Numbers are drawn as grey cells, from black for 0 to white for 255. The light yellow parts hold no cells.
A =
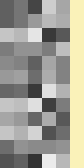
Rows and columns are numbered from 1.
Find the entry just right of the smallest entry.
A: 235
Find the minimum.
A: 50
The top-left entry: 96
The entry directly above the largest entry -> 138
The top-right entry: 166
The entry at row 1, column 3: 69
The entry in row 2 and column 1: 96
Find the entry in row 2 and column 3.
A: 153
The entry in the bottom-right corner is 184
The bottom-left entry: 82
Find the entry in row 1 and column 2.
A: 117
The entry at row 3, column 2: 184
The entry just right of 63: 124

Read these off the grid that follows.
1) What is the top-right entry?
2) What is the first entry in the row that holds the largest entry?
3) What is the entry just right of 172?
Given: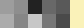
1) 89
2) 172
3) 134

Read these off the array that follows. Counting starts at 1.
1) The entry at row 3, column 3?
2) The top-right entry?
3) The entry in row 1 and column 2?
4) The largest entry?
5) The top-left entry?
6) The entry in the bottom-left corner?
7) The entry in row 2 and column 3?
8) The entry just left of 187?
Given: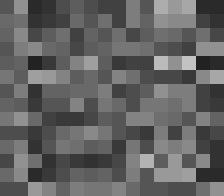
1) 71
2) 42
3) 145
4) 195
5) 85
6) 77
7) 50
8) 65

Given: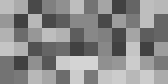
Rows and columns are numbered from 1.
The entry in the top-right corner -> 184
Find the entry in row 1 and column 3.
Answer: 73
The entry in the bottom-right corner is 171
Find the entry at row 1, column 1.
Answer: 190
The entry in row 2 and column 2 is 65
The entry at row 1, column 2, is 171
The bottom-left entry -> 115
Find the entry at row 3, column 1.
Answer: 178
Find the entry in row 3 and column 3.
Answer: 151

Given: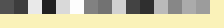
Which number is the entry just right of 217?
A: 253
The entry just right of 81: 61

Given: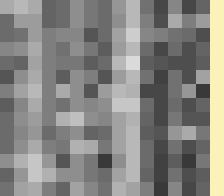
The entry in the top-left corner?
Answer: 170
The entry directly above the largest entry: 184
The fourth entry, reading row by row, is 100
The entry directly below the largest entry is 184
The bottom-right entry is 100
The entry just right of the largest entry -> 93
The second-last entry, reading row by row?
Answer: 71
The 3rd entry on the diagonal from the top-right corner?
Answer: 113
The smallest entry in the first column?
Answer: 85
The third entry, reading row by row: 170
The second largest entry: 205
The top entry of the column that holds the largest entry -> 184
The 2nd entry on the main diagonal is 156
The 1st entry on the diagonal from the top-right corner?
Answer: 100
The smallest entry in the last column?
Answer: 57
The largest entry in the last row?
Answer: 177
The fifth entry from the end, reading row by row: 126
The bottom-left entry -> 113
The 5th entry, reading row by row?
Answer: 107
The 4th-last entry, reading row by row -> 57
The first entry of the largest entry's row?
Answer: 107

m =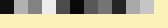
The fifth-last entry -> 88
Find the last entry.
197
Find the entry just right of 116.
37
